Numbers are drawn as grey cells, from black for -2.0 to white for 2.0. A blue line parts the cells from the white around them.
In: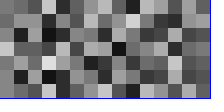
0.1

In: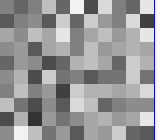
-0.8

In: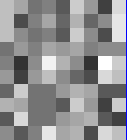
-0.6

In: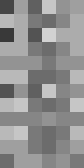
0.5

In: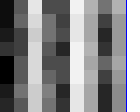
-1.6

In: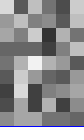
-0.8

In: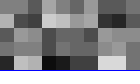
-0.2

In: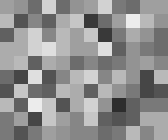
-0.1
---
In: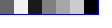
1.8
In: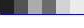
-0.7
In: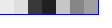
1.5
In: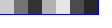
-0.2
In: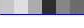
1.5
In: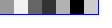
1.8
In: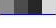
-0.8
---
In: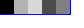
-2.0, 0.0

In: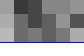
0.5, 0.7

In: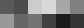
-0.6, -1.2

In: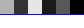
0.8, -2.0

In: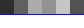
-1.3, -0.7

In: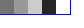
-0.2, 2.0

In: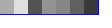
0.7, -1.1

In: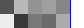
-0.7, 0.7

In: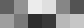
-0.5, 1.1

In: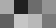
0.7, -0.1
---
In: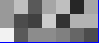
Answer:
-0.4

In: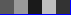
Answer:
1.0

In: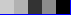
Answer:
0.2

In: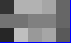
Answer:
0.6

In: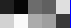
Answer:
0.5

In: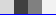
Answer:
0.0
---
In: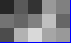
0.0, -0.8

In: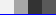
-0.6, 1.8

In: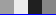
0.1, 0.5

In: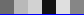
0.1, -0.3

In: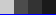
-1.6, 1.2

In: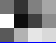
0.6, -0.6

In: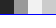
1.2, -1.4

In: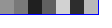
0.9, 0.3

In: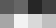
-1.0, 0.6
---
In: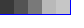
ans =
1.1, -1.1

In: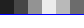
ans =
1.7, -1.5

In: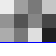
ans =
1.7, -1.5

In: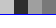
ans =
1.1, -1.3

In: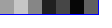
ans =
1.1, -1.9

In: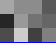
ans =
1.2, -1.4

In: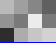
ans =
1.7, -1.3

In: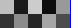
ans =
1.2, -1.8
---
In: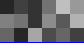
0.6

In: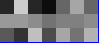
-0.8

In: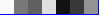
1.5

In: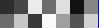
1.9

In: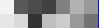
1.0

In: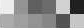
0.3

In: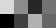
-2.0
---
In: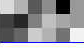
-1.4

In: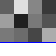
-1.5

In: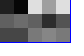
-0.3

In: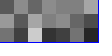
-0.6

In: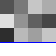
0.3

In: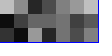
-1.0
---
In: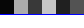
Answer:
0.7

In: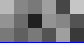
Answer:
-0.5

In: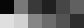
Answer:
1.3

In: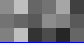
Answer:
1.0

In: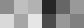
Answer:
0.6

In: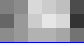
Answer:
0.4
